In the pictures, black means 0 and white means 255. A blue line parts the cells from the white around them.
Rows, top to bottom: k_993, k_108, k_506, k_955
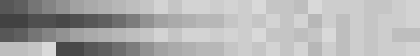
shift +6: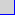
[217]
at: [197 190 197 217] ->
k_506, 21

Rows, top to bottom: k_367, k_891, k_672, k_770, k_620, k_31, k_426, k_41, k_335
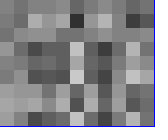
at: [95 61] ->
k_770, 7
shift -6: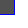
[75]
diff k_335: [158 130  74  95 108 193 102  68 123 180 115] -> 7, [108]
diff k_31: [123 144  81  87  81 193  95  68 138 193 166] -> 6, [201]
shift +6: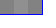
[136 150 136]

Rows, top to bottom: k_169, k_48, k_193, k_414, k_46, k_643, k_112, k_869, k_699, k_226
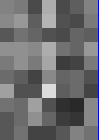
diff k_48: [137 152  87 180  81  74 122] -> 3, [94]
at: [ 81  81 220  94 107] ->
k_112, 2
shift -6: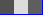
[ 75 214  88]
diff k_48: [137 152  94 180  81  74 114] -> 7, [122]
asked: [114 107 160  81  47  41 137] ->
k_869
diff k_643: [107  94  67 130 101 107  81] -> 4, [137]
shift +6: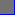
[120]

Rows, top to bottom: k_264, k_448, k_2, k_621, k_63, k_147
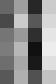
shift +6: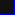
[23]
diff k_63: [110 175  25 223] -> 2, [167]
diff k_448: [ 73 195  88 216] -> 2, [203]
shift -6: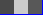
[ 67 197  82]
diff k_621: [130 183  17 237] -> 1, [124]

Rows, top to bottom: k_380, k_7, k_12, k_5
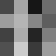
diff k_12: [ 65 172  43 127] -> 3, [36]
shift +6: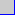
[209]

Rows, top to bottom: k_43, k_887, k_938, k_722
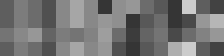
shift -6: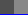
[ 74 130]
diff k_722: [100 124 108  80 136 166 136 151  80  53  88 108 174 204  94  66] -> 1, [94]
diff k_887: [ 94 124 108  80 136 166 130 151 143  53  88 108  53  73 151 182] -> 7, [136]
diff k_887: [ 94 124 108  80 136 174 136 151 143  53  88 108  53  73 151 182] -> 6, [166]
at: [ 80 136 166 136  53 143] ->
k_43, 4
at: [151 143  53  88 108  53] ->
k_887, 8
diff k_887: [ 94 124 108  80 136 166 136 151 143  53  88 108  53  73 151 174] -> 16, [182]

